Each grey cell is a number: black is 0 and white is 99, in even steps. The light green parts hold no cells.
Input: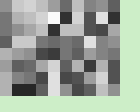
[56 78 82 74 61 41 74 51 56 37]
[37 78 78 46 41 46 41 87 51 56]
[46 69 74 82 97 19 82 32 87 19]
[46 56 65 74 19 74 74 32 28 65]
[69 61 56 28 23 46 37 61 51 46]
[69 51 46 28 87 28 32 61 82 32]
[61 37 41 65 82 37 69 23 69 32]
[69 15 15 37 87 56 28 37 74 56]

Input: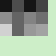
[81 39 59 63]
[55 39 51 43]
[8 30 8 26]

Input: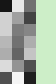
[67 39 76]
[71 44 67]
[81 48 52]
[8 90 44]
[85 57 31]
[81 62 26]
[31 95 12]

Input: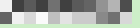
[39 93 84 97 74 88 79 79 53 44 84]
[93 25 35 25 44 25 35 39 57 70 30]

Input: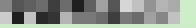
[79 12 75 16 20 70 47 47 42 24 47 42 62 52 75]
[52 33 37 42 24 42 12 37 62 33 83 75 57 70 66]

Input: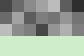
[27 41 54 63 73 36 18]
[73 54 49 27 58 68 49]
[41 63 36 49 45 58 45]
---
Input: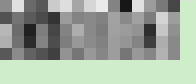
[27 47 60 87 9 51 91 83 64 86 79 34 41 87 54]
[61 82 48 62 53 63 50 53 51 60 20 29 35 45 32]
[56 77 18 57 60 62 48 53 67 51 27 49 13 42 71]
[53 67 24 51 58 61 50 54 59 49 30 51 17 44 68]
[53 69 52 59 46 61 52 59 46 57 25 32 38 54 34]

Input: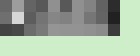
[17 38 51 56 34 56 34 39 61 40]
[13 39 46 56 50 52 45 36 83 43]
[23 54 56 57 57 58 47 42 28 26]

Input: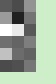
[57 29 35]
[45 13 60]
[34 91 99]
[49 39 43]
[38 42 75]
[46 31 29]

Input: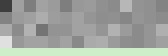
[51 56 57 71 54 56 60 59 49 60 63 49 62 24]
[54 56 58 52 56 55 58 63 59 61 67 62 60 51]
[68 58 54 60 69 58 63 63 57 57 45 69 54 66]
[62 58 54 55 60 67 66 53 63 59 63 63 59 87]

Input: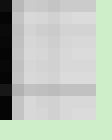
[79 79 79 76 78 79 72 6]
[85 85 84 81 83 84 76 2]
[82 82 82 79 80 82 74 4]
[84 84 83 80 82 83 75 3]
[85 85 84 81 83 84 76 2]
[84 84 84 81 82 83 75 3]
[85 85 85 82 83 84 76 2]
[75 75 75 73 74 75 69 9]
[84 84 84 81 82 84 76 2]
[85 85 84 81 83 84 76 2]

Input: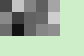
[64 37 51 76 27]
[80 40 38 24 53]
[55 52 39 7 42]

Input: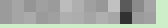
[64 54 35 75 59 62 68 73 60 62 58 64 60]
[62 60 19 65 68 64 67 68 62 60 66 64 60]

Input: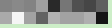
[37 27 31 46 16 62 51 53 51]
[8 68 63 63 69 38 63 95 66]
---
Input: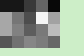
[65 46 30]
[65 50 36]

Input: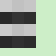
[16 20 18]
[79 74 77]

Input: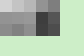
[57 58 59]
[54 50 55]

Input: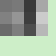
[50 58 24]
[41 49 30]

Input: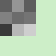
[50 42 45]
[22 71 80]

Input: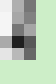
[95 65 50]
[95 46 64]
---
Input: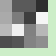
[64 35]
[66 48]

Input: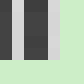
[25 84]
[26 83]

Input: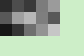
[17 30]
[34 62]

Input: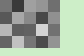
[45 22]
[34 65]

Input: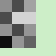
[55 29]
[29 82]

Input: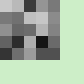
[78 72]
[47 44]
